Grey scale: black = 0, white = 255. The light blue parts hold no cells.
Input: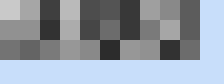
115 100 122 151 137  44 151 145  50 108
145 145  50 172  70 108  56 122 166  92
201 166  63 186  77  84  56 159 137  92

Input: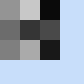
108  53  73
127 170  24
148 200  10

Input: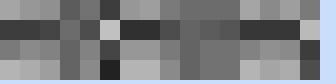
 61  61  69 108  77 193  48  48  77 100  92  85  55  55  55 186
122 138 130 100 130  69 151 151 122 100 114 114 130 144 138  61
165 151 144  92 114  61 151 158 122 108 108 108 165 138 158 122
180 172 158 100 138  34 180 180 138 100 114 114 180 165 172  77

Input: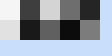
225  25  96  12 124
245  62 212 110  37

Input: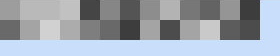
105 164 209 172 126 105  61 164  76 164 201  92  76
157 185 185 193  69 134  84 141 179 119  99 149  61

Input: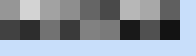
 65  45 114  58 129 122  25  80  19
150 211 162 142 101  73 183 168  95
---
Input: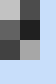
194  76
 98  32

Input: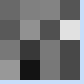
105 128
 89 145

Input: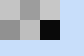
196 157
145 190

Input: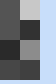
 84 200
 83  50

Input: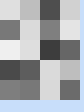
223 190
120 218

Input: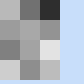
185 113
156 168
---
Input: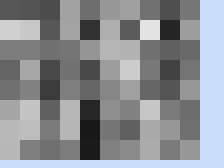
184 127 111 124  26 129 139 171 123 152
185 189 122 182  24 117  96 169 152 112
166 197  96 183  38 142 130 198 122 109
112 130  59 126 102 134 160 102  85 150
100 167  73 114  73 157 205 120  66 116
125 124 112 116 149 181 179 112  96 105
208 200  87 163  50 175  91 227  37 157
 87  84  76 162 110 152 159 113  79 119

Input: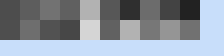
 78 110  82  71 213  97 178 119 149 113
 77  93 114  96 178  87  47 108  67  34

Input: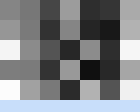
252 161 121  43 178  84 240
125 123  51 153  16  40 166
244 139  84  39 140  46 246
150 122  50 133  37  24 178
133 119  70 156  46  53 170

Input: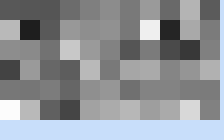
252 185  96  69 162 171 183 158 170 216 129
119 118 124 102 143 150 112 131 131 124 123
 67 154 103  93 185 121 166 170 133 149 177
141 138 114 200 154 130  85 123  74  56 128
185  30  89 152 142 145 120 239  37 169 123
 88  86  85 108 127 140 121 154 105 180  91

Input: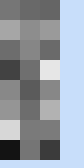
 19 117  59
215 122 123
149 109 178
136  91 135
 66 111 230
109 134 106
166 141 154
118 105 101

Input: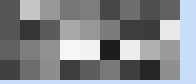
 65 108 141  61  93 120  62  38 143
 97 125 144 246 242  29 237 176 155
 85  54  91 168 151 124  61  60 232
 86 197 151 118 125  71 110  79  98
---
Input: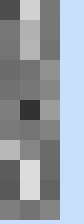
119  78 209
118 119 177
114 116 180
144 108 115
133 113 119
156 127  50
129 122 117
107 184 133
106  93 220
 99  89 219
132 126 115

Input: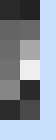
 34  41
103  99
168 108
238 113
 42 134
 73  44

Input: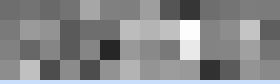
123 110 115 105 115 166 128 127 158  85  54 110 116 125
 94 122 154 147  90 110 110 188 180 192 253 131 141 196
116 129 103 133  90 133  38 153 137 121 233 131 133 160
137 141 192  77 139  77 146 179 148 156 153  49  91 148

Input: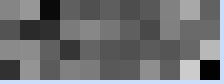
 97 133 151  10  95  80  94  77  88 129 168
106  83  42  47 123 135 118  95  73 128 106
184 138 140  96  53 100  85  80  91  85 103
  2  49 148  91 128 123  89  91 142  95 204

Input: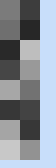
 61 123
 39 111
190  41
153  70
114 167
 67  55
 55 165
146 200

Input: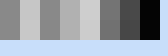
  4 137 198 137 177 206 116  73
  5 137 200 136 177 204 113  71

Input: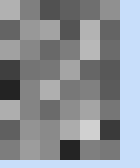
144 177 127  81  95 111
100 100 152 163  84 179
107 161 135 105 125 184
 88  63 116 119 164 102
 91  35 132 175 120 128
118 174 132 107 141 164
 58  96 147 138 172 208
120 125 156 139  36 127
